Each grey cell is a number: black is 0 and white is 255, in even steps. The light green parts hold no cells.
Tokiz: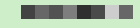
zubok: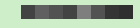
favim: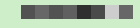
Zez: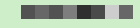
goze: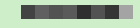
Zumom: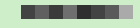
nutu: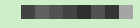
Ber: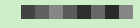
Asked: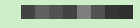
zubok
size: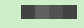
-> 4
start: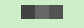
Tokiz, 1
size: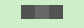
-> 3
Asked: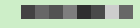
Tokiz
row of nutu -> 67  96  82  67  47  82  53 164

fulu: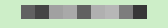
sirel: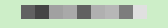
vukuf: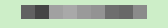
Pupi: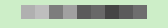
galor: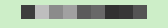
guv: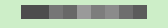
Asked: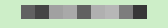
fulu
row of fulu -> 97  69 161 169  97 176 183 125  55

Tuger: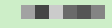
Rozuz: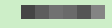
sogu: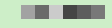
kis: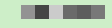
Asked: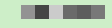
kis
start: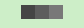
sogu, 4
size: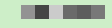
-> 6
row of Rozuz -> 69  93 113 106  85 132
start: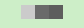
kis, 3

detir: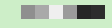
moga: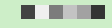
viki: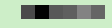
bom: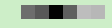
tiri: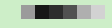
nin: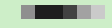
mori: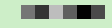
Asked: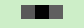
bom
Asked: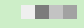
moga
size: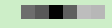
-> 6
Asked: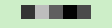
mori
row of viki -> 74   3  88  95 131 101
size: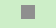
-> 1
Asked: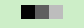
bom

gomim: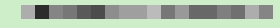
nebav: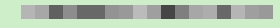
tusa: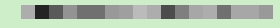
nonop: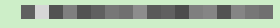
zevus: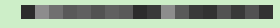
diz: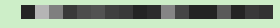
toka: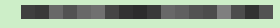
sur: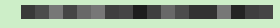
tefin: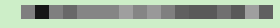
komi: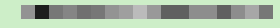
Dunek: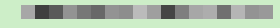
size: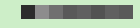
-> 8
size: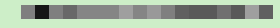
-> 18
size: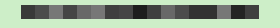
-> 17
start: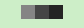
diz, 11
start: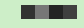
sur, 14

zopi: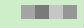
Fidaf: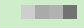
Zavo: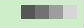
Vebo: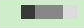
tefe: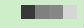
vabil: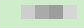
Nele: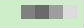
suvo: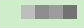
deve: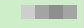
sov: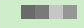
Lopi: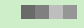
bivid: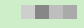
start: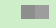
suvo, 2
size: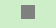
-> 1
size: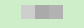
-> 3
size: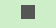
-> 1
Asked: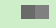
Lopi
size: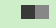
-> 2
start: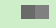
Lopi, 1

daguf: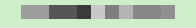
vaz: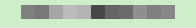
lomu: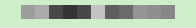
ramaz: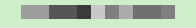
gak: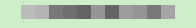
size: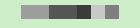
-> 7
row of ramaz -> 157 157  86  86  59 200 127 171 112 112 127
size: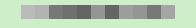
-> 11
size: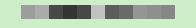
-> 11
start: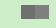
ramaz, 10
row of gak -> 187 179 120 112 100 149 100 157 149 120 165

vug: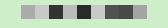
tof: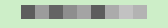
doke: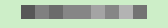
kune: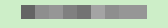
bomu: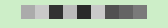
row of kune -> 100 142 150 128 115 164 142 150 150
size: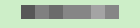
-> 7
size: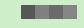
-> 4
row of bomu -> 171 201  50 187  42 201  81 100 122
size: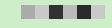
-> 6
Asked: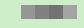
kune

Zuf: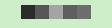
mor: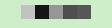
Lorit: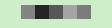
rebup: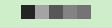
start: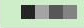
rebup, 1
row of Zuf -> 44  87 164  95 109
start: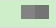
rebup, 4
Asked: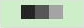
Lorit
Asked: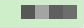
Zuf
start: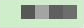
Zuf, 2
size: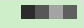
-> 4

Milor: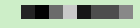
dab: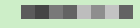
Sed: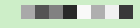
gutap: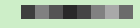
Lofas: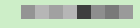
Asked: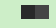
gutap
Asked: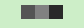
Sed

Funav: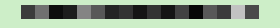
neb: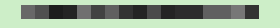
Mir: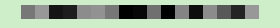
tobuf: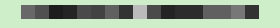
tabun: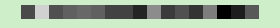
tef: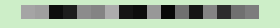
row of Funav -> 59 112  13  29 132  88  36  51  21  51  21  66   7  88  59 194  74
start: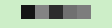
tef, 13
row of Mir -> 119 152  21  29 140 146 119   1   7 112   1 132  13 140  88  36 152
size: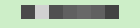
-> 7
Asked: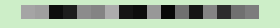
tef
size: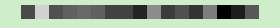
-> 17

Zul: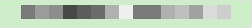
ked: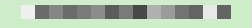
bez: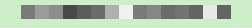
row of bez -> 122 155 141  72  92 107 176 240 122 134 107 115 100 232 100
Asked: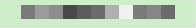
bez

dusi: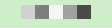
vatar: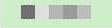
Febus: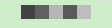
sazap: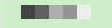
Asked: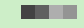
sazap
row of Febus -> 67  96 181  90 189
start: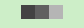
Febus, 1
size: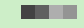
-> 4
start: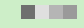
vatar, 1
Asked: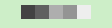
sazap
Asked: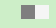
dusi

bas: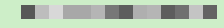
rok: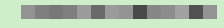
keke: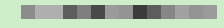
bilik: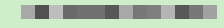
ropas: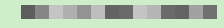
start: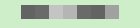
ropas, 7
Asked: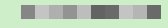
ropas
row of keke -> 140 175 175  93 127  73 155 147  59  93 134 161 147 155
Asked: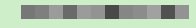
rok

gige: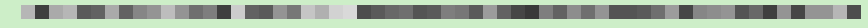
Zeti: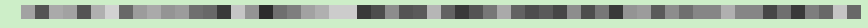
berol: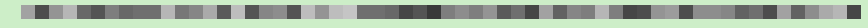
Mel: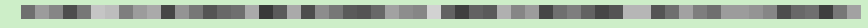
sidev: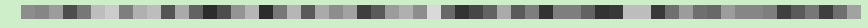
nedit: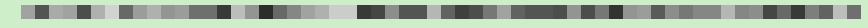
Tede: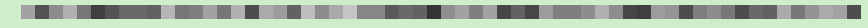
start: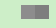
berol, 32
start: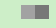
Tede, 14
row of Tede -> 162  84 141 176 119  63  84 104 104  98 182 119 126 162 119 176  77 170 156  98 189 141 170 197 134 134  90 104  98  51 141 162 126 162  70  98  70 156 126 126 141 176 141  70  63 156 148  77 126 141 119  77 104  98 170 119 148 170 162  77
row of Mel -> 111 156 134  77 119 197 189 126 156 170  70 148 119  84 104 111 170  57  90 170  77 141 119  90  84 104 162 141 134 210  98  63  98  90 176 134 156  70 111 126  98  70  84 182 182  84 111 162 126 111 156 156 148 134  77 104 111  63 119 162

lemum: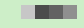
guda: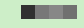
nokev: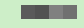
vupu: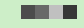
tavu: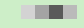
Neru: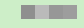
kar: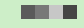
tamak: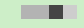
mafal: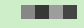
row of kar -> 90 120 199  69
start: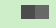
vupu, 1
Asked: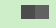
lemum
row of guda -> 48 120 135 112
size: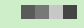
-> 4

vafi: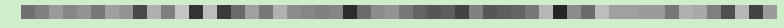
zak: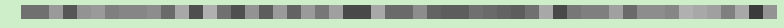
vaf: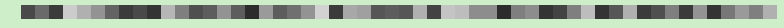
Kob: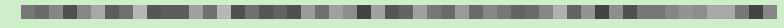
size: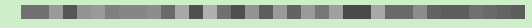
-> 36
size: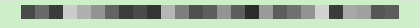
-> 27
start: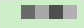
zak, 11
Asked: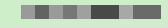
zak
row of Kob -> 119 106 134  79 134 168  93 112 182  86  93  93 160 112 182  79 112  86  99  79 154 112 160 141  67 160  86  99 160 119 106 154 106 134 119  99 106 134 176  99 147  67 141  79 119 119 134 147 141 168 168 119  67 134
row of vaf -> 73 106  59 204 176 147  99  59  73  52 182 127  79  93 147  93  44 154  93 112 147 210  59 168 160  86  93  86 176  67 196 189 141 141  44 127 141  52  67 127 189  52  86 176  59  79 127  59 147  52 119 154 127 176

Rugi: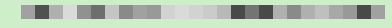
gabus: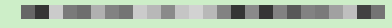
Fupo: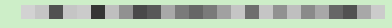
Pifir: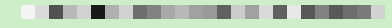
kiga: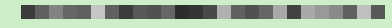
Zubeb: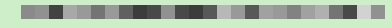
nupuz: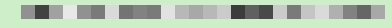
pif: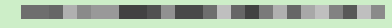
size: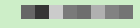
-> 8
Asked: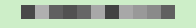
kiga
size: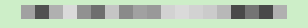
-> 19
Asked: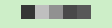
Fupo
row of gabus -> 102  53 203 122 110 176 130 116 203 184 138 197 210 184 130  53 138  53 130  88 130 122 161 191  66 116

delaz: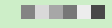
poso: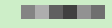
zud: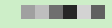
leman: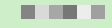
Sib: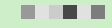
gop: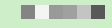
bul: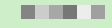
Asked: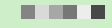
delaz
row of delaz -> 132 217 167 119 237  72

